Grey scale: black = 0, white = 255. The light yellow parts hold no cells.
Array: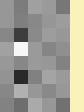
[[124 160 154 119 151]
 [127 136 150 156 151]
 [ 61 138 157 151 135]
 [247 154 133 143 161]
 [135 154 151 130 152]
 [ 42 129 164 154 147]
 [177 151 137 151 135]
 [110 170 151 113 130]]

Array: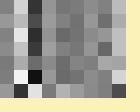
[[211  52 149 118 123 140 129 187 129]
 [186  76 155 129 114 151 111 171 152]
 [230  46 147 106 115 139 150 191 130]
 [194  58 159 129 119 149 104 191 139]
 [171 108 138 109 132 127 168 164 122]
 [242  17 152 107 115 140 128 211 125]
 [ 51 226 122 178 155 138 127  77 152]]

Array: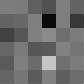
[[123  95  81 127  99 124]
 [103 127  10 126  56  99]
 [ 85 128 139 110 124  65]
 [122  86  89 130 117 103]
 [127 108 197 111 124  90]
 [119  91 130  94 109 101]]

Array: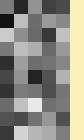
[[ 38 147  65  75 123]
 [190 108 154 136  18]
 [142 106  56 193 203]
 [189 174 105 153 121]
 [158 109 116 133  46]
 [147  34  82 177  70]
 [124 116  78 117  51]
 [192 233 112 121 107]
 [ 75 114 152  79  82]
 [211 182 171 125  56]]

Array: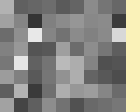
[[ 96 102 109  90 100 139 117 103 178]
 [133  52 128 139 150 136 139  59 161]
 [143 232 133 114 139 129 138 216 108]
 [152  84  88 159 108 141 118  94 129]
 [229  97 116 186 173 132  80  84 119]
 [128  89 118 146 174 100  88  77 156]
 [179  58 111 174 151 157 134 107  94]
 [ 69  95 141 114  81 105 111 119 162]]

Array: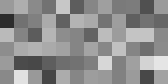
[[174 138 114 199  93 134 159 122 124  80 154 154]
 [113 128 171  97 180 170 115 158  95 114 102  44]
 [132  92 181 141 133  99 188 156 196 196 137 186]
 [171 178 170 162 133 164 135 193 133 110 139 141]
 [ 75  72  94 110 114 127 215 128 160 211 229 155]
 [225 153  70 172 134 157 153 129 155  72 162 137]]
